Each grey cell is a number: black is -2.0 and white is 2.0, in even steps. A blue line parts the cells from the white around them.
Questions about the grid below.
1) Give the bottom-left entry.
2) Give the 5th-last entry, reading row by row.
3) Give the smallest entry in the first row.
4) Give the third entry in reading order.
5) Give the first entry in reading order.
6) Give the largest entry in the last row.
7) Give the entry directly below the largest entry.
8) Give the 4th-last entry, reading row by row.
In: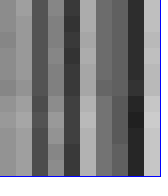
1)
0.3
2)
0.8
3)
-1.3
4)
-0.7
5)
0.2
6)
1.1
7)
1.1
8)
-0.2

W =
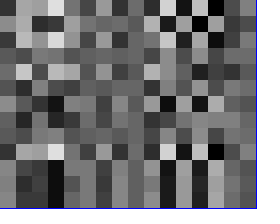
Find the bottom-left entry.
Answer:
0.1
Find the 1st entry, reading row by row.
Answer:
-1.2
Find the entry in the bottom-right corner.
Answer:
-0.7
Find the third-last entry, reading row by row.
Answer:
0.6
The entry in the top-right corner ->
0.0
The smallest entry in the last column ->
-0.8
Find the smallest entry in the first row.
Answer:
-2.0
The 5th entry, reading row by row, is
-0.2
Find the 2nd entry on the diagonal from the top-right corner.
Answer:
-1.1
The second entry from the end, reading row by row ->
-0.3
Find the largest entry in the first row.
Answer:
1.5
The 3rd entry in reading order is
0.5
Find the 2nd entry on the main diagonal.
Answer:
0.7

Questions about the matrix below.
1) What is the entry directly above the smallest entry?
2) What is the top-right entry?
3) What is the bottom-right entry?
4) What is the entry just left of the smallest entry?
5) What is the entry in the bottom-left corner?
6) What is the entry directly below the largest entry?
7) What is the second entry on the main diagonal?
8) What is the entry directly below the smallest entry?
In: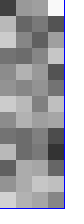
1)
-0.8
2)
1.9
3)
0.1
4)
-0.1
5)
1.3
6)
-0.7
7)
-0.4
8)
-0.4

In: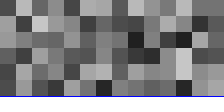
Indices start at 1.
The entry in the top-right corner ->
-0.2
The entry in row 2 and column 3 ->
1.1
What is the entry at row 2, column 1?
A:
0.5
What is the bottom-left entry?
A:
-0.8
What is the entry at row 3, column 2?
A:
0.0
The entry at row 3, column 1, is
0.4
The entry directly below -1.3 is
0.1
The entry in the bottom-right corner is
0.6
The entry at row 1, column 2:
0.9
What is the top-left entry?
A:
-0.8
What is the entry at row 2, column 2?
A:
-1.0
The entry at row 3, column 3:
-0.3

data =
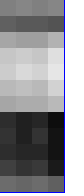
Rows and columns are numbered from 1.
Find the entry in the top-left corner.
0.0
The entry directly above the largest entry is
1.5
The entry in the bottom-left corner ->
-0.3
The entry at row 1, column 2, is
0.1
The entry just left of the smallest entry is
-1.4
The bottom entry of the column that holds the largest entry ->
-0.5
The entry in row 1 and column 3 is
0.0
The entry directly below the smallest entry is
-1.7
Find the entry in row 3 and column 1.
0.6
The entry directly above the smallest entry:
0.9

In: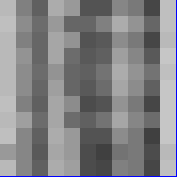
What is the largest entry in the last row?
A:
1.0
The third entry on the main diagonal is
-0.4
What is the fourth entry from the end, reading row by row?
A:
0.0
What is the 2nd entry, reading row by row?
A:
0.0
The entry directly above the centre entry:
-0.5
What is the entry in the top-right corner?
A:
1.0
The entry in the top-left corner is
0.9
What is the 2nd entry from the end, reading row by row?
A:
-0.9
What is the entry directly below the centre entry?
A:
-0.8
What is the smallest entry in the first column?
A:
0.4
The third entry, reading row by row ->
-0.5
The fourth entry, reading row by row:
0.7
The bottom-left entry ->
0.9
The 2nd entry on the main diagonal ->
0.2
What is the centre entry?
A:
-0.6
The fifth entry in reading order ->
0.4
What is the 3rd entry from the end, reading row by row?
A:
-0.1
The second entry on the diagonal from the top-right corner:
-0.4
